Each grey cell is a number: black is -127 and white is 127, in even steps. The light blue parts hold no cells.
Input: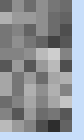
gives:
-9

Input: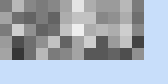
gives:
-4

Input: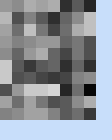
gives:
34

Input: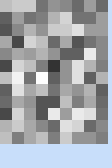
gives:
-43

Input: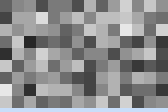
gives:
50
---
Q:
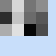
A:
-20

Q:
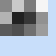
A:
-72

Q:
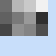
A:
25

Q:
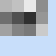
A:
-79

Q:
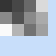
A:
10

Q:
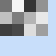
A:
52
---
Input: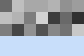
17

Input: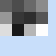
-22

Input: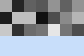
-30

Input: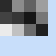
-29

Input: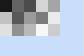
85

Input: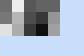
-28

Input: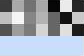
107

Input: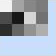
7

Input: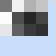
49

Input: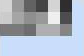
84
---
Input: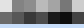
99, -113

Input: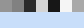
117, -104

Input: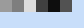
92, -113

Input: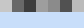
71, -66

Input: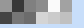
122, -71

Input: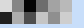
90, -123

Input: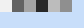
113, -87
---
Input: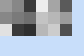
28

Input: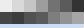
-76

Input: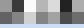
45

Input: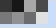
-53

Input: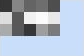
104

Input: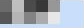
23
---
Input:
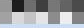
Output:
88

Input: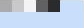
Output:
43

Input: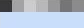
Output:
35

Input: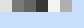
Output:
47

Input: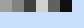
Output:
1

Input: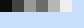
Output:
24

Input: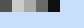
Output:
-22

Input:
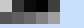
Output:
2

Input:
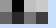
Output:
23

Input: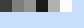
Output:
18
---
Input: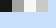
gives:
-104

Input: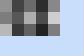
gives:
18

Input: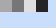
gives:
41

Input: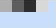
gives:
47

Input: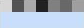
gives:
86

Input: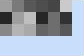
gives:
31

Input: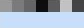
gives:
25

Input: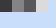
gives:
-70
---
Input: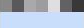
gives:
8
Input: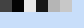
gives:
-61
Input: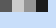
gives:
-38
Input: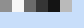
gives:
15
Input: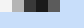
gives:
116
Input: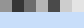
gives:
20
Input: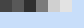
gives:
-59
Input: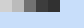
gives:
81
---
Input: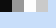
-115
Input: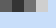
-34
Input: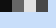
-113
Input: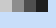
74
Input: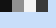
-110
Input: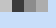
67
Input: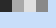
-86
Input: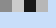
11
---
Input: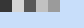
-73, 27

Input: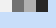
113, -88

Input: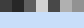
-66, 18

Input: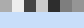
44, 21

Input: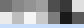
-15, -38

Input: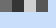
-18, -40

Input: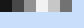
-105, -13

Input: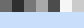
-20, 75
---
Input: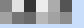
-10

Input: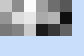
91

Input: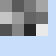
28

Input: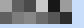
-2

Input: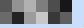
-92

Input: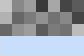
-24
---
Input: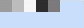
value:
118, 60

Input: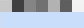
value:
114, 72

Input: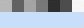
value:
118, 56

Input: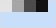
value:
100, 38

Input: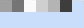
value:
122, 79

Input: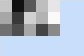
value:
122, 102

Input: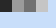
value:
69, 27

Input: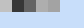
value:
65, 46

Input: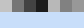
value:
67, 56

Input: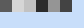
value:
86, 66
